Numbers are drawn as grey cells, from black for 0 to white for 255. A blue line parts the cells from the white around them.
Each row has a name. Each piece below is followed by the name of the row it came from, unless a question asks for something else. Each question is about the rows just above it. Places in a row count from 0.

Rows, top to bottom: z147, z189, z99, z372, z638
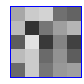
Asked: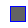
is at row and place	z147, 4
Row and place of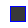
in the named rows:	z99, 2
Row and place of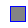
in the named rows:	z99, 3
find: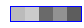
z372
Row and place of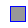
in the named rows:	z638, 3
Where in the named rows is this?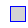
z147, 2
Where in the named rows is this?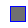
z147, 3

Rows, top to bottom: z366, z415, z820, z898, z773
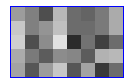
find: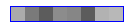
z898
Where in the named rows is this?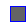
z366, 5
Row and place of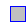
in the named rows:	z415, 3

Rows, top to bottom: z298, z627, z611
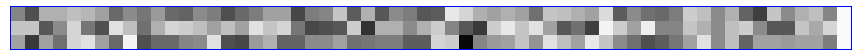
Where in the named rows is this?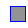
z611, 37
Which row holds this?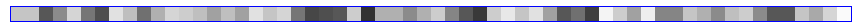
z627
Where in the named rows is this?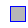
z298, 5
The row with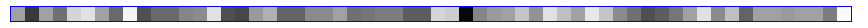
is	z611
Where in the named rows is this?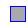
z627, 57
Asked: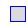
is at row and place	z298, 42

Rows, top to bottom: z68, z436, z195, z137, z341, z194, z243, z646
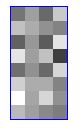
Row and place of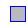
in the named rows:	z646, 0
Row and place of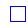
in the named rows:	z243, 0
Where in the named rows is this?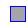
z243, 1
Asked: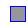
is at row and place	z195, 1

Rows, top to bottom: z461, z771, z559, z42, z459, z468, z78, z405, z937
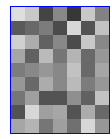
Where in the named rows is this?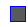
z771, 0
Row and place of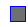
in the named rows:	z937, 4
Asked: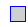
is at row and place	z559, 0
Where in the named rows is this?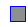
z78, 4
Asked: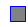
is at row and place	z461, 6

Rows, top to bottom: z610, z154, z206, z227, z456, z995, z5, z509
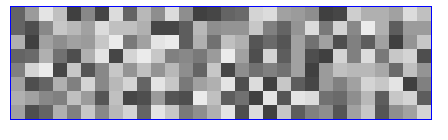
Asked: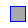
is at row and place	z456, 26
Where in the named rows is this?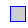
z610, 24

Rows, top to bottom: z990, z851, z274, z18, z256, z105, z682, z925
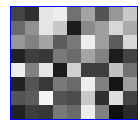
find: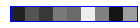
z105
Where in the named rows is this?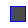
z682, 4
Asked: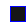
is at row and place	z105, 7
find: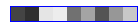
z990

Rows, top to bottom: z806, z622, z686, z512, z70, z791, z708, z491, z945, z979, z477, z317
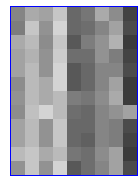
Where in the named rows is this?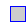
z512, 3
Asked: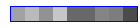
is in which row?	z945
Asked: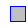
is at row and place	z491, 1
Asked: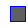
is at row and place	z979, 5

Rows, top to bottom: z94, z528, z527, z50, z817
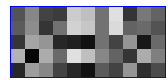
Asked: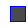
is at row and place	z817, 10
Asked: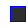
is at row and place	z817, 9
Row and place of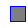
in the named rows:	z50, 10
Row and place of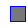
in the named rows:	z94, 9
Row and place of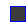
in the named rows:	z94, 3

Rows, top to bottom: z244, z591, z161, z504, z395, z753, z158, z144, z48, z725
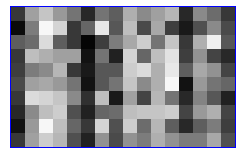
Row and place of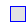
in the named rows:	z504, 11
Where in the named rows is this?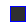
z158, 5
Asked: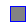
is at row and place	z158, 13
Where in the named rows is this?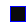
z591, 0

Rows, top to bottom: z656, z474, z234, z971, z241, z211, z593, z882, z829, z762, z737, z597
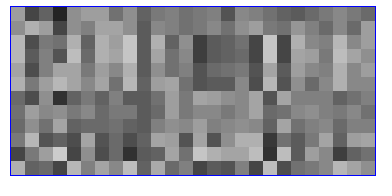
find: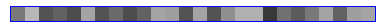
z762
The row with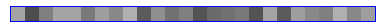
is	z241
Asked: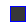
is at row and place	z762, 18
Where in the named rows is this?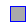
z597, 10
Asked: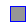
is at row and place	z474, 20

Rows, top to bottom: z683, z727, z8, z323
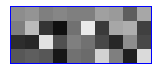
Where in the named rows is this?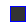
z727, 2
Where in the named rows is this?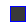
z727, 6
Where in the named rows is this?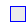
z727, 5
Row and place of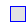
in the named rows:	z8, 2

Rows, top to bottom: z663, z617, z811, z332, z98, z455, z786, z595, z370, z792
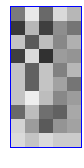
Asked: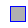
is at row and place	z811, 4
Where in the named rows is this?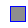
z617, 3
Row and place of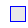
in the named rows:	z663, 1
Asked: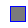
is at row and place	z663, 0
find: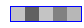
z98
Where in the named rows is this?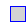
z370, 0

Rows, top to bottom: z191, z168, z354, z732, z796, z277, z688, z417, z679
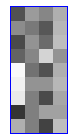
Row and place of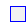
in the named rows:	z277, 0
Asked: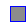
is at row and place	z168, 0
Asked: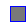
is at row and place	z168, 1

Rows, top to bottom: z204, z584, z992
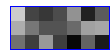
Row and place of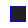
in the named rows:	z204, 5
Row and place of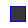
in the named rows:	z204, 2
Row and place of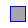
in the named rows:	z584, 6

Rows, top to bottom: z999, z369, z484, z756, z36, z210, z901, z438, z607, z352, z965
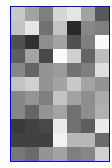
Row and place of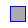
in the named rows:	z901, 6
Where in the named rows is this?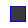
z607, 0
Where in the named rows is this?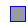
z36, 3
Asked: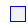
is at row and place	z352, 3
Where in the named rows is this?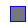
z965, 0
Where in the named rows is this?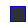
z484, 1

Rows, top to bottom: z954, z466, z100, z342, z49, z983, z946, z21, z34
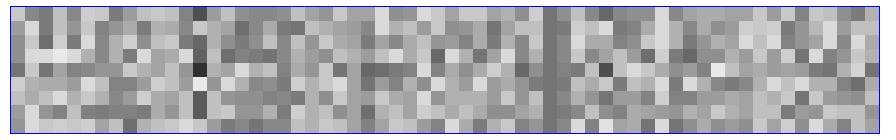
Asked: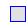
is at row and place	z34, 42
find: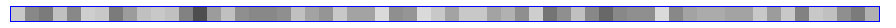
z954
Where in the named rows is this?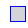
z49, 60
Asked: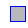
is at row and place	z466, 57

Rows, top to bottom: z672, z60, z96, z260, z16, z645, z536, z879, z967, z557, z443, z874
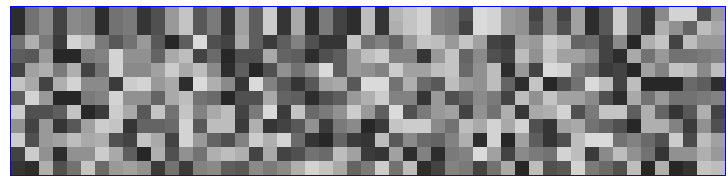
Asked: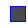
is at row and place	z557, 48
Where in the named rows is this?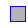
z672, 27

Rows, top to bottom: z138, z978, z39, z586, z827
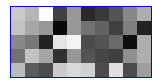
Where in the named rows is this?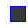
z138, 6
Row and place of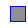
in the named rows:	z586, 8
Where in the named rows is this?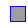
z827, 9
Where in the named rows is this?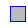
z827, 0
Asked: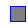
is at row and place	z978, 8
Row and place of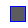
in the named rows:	z827, 1

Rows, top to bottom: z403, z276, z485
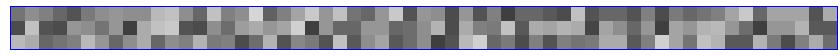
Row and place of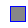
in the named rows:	z485, 20
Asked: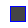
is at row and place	z276, 41
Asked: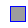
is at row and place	z276, 16
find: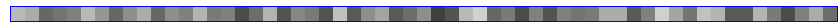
z485
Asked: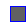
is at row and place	z403, 18

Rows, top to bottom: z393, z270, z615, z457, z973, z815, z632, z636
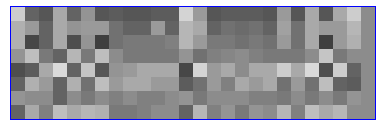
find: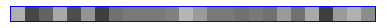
z615
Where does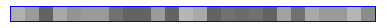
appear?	z270
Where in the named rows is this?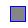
z457, 15
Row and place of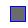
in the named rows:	z270, 16
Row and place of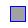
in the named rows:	z270, 19

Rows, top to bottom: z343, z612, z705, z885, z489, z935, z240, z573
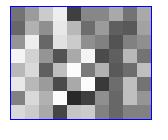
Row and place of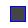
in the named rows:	z573, 3
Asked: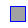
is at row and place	z612, 9
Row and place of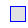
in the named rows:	z705, 3
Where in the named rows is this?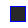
z240, 4
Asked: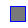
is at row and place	z489, 5

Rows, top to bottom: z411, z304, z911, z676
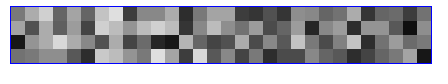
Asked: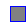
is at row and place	z911, 23
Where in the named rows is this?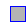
z911, 12
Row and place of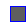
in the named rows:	z304, 3

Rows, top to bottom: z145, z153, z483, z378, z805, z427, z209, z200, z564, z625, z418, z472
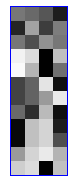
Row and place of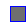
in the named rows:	z805, 3
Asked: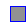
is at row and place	z483, 2
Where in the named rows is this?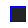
z153, 0
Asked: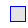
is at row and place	z427, 2

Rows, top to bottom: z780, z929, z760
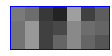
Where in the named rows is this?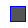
z760, 6
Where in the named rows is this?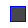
z929, 3
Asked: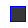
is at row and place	z780, 2
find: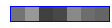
z929
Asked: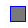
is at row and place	z780, 0
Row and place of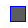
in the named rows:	z780, 6

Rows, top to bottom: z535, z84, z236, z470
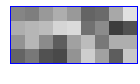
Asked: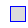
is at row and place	z84, 4
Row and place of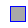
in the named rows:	z535, 7
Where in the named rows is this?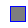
z535, 1

